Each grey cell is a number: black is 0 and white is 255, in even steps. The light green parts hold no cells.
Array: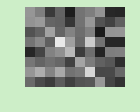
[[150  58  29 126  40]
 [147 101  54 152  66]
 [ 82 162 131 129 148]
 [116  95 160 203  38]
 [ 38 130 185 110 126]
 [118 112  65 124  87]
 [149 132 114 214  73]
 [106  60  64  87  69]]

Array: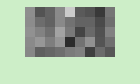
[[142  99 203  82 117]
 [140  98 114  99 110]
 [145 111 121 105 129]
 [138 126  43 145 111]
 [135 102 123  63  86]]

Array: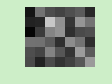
[[ 20  77  79  40]
 [ 34 199  54 115]
 [  5 133  47  79]
 [114  92 140  46]
 [ 78 131  52  90]
 [ 74  75  65 154]]

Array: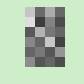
[[197 171]
 [222 131]
 [ 89 119]
 [135 199]
 [102  87]
 [140 101]]

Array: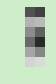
[[ 82]
 [179]
 [140]
 [105]
 [166]
 [211]]

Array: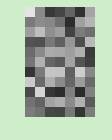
[[228  56  99 164]
 [122 135  44 181]
 [158 143  66 111]
 [ 83 120 151 185]
 [107 171 158  58]
 [117 102 163  63]
 [ 52 197  96 135]
 [202 174 102 106]
 [ 73  55 127 128]
 [114 163 138  91]
 [124  71 120 124]]

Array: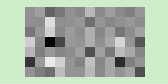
[[146  99 146 184 158 128]
 [145 221 144 112 135 151]
 [119 207 156 176 160 141]
 [207   1 153 174 167 149]
 [181 152 140  81 122 168]
 [ 53 235 148 192 166 128]
 [146 111 148 184 167 163]]
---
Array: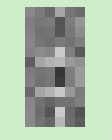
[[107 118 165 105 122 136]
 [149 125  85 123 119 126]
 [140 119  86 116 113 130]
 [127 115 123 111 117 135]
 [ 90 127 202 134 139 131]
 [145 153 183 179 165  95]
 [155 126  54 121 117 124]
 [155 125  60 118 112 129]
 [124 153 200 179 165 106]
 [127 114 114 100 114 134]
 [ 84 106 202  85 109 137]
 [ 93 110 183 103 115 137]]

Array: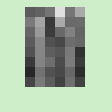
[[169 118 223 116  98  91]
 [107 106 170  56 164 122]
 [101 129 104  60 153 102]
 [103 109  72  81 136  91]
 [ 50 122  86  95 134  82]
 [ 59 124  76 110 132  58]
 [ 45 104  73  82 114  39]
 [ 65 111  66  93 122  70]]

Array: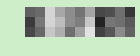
[[ 55 111  79  72 165 115 141 167 212 106  96]
 [ 89 111 118  36 200 126 141 188 212 119  59]
 [ 98 139  87  66 226 160 111 174 198 104  72]]

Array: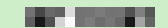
[[ 87 128  82 116 115 123 116 115 221  97 104  70 114]
 [100 164  25 105 118 109 124 115 251 211  80  24  95]]

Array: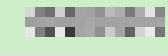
[[135 227 172 123 173 186 145 162 164 102 207 111 131 214]
 [164 163 162 163 163 163 161 167 162 160 160 165 163 158]
 [119 234 211  98 164 203 143 170 164  56 232  81 128 230]]

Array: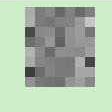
[[127 106 129 103 135 124 170]
 [196 155 130 129 118 124 175]
 [118 156 145 109 140 136  73]
 [151 152 144  98 150 125 110]
 [160 139 141 142 108 137 179]
 [ 70 176 119 123 128 132 169]
 [165 166 122 123 131 108  62]
 [135 159 147 112 116 121 147]]

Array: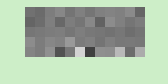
[[101 138 128 131 128 117 128 116 135 125 107 113]
 [124 117 128 140  98 136 117 125 104 127 109 101]
 [116 110 119 114 118 120 126 118 126 124 121 118]
 [119 121 120 127 116 128 123 153 130 135 124 140]
 [171 108 185 141 143  63 211 119  82 144 124 132]]

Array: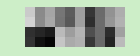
[[173 146 107  54 158  92 118 165 138 202]
 [177 150 108  46 159  89 116 168 139 211]
 [160  45 107  79 180 157 186  27  38  48]
 [186  36 106  56 177 170 197   5  17  52]]
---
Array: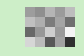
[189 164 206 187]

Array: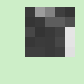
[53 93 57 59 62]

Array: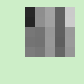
[202  97 151 114 124]

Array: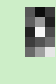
[ 58 153  33]

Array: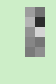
[114 181]

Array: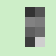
[ 84 130]

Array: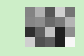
[116 122 193  80]

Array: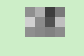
[121  81 136]
